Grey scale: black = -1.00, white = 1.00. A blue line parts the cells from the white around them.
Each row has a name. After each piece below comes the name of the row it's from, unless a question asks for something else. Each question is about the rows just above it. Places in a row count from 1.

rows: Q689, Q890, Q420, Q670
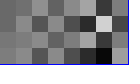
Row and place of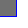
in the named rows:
Q689, 2
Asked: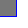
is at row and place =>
Q420, 1
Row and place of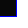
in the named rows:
Q670, 7

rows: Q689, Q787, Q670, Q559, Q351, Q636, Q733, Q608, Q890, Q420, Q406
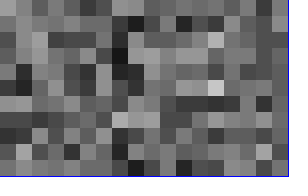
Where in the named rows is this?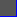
Q420, 1
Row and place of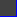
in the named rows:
Q670, 4

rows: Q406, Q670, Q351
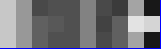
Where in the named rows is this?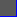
Q670, 4
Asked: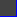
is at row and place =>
Q670, 7

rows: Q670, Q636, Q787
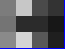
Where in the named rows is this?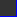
Q670, 4
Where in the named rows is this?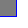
Q670, 1
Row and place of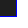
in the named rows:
Q787, 4
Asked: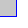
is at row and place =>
Q670, 2
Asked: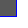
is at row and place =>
Q787, 3
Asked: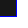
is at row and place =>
Q636, 4

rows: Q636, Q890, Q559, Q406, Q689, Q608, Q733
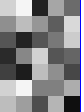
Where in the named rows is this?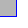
Q733, 4
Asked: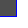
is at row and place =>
Q733, 3

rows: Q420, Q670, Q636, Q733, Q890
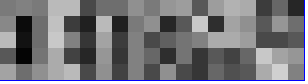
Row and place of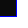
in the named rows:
Q670, 2
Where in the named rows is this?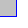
Q670, 4
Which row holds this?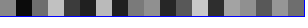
Q670
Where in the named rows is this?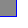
Q670, 1
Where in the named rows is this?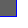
Q636, 11
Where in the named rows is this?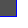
Q890, 15
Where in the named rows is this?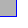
Q420, 15

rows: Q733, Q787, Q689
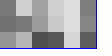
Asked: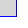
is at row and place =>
Q689, 5
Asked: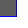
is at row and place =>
Q689, 6
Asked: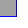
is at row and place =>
Q733, 3
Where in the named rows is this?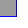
Q787, 3
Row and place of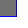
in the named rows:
Q787, 1
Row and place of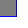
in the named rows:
Q733, 6
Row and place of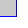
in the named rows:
Q787, 4

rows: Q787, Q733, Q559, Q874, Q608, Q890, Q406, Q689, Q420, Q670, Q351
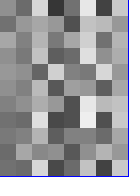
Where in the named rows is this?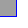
Q890, 5
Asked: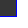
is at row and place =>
Q787, 4
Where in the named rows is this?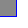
Q670, 3
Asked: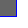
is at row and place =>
Q608, 3

